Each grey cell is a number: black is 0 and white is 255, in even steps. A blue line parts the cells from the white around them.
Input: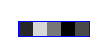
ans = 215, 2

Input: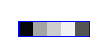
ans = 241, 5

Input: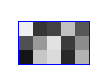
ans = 240, 21

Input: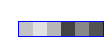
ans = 225, 67

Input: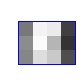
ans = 251, 51

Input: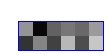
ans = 198, 8

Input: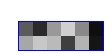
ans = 207, 15

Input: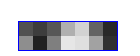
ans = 230, 33

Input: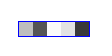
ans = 250, 57
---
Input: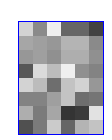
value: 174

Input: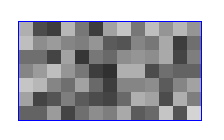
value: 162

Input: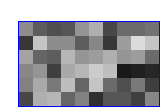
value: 129

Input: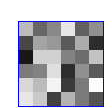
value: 216

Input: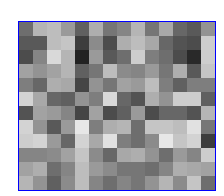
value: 162

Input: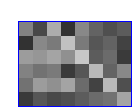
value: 114

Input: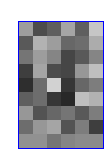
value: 109

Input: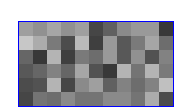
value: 76
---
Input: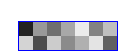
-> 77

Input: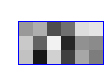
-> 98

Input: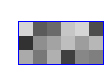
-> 143

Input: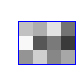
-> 86

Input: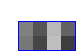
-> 69

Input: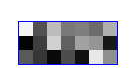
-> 62
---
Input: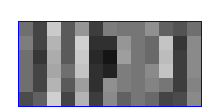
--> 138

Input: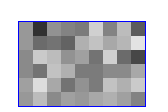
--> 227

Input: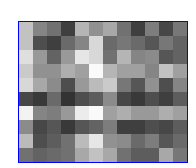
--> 99

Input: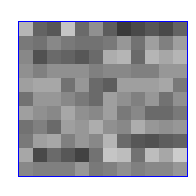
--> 159

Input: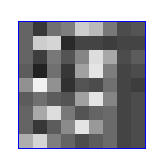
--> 68

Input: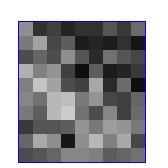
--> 22
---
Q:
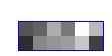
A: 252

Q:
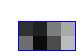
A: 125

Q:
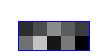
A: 92

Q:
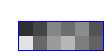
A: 140

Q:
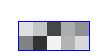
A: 173

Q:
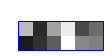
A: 72

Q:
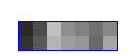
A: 113

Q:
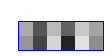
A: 201
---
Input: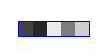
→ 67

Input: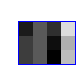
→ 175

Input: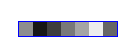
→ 61

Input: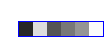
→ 221

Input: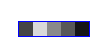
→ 69

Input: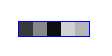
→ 57

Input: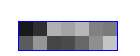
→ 69
